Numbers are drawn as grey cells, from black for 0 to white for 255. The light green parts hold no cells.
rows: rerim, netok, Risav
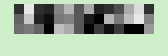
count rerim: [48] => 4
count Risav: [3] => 4
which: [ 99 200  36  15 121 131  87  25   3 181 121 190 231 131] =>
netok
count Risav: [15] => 1

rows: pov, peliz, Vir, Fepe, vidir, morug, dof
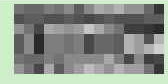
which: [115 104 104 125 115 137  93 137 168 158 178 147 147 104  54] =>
pov
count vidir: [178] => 2
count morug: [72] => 2

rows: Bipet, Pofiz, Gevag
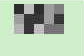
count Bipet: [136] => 0
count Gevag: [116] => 2
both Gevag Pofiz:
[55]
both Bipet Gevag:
[189]
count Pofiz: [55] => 3

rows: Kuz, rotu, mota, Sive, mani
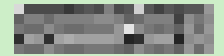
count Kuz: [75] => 8
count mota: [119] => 7

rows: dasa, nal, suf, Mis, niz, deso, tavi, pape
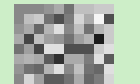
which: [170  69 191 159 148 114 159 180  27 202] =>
Mis
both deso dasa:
[170]
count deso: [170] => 4
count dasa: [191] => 2
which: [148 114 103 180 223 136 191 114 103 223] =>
tavi
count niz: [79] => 3

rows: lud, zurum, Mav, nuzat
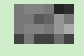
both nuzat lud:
[120]
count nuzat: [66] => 4
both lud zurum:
[120]
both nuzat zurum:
[120]
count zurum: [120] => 3
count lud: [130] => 2

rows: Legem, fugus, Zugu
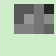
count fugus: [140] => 1
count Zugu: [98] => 1
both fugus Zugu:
[117]
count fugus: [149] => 1

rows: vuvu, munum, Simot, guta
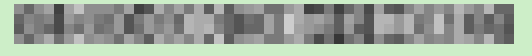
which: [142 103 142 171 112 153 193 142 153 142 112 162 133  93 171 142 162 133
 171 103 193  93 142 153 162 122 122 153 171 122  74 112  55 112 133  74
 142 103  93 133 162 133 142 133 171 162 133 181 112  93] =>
guta
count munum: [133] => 7
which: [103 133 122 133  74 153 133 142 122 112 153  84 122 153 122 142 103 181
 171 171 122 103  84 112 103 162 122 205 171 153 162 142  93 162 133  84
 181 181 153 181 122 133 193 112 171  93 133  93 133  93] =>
munum
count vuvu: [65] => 4

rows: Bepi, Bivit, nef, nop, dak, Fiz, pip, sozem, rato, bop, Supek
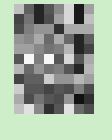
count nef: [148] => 2
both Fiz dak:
[126]
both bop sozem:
[148]
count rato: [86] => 3
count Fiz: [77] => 0
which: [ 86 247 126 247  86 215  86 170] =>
Fiz

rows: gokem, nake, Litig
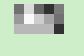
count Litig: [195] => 0
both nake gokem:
[113]

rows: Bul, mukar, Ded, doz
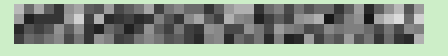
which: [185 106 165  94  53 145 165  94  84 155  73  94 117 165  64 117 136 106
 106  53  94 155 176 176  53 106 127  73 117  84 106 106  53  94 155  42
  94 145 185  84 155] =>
Bul
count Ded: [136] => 3
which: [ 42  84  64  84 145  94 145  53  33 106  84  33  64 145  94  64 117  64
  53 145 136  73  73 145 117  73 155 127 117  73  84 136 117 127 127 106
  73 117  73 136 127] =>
Ded
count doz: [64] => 4
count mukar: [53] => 6

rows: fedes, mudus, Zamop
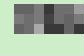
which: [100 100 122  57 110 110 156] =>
fedes
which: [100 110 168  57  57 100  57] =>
Zamop
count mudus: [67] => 1
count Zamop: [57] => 3

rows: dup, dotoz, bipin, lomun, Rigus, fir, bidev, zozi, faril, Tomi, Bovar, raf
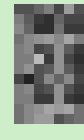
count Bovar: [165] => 2
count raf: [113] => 2
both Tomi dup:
[125]
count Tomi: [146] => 1

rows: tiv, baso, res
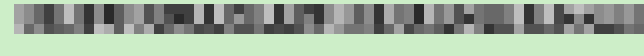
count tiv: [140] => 6
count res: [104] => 8
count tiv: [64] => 6

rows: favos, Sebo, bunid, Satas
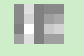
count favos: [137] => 3
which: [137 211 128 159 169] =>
Sebo
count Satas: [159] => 3

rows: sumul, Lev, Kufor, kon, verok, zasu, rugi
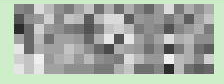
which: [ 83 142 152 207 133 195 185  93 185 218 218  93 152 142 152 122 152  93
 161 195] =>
Lev
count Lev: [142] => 2

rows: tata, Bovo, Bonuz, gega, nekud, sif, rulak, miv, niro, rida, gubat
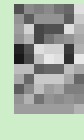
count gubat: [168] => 0
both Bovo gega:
[147]
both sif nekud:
[222]
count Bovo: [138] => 0

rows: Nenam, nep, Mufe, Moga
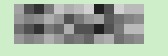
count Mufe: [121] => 2
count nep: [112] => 1
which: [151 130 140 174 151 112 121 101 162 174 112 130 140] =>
Moga

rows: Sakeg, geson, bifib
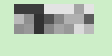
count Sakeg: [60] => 3
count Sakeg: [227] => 4
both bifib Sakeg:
[164]
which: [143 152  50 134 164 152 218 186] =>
bifib
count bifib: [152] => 2
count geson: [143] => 1

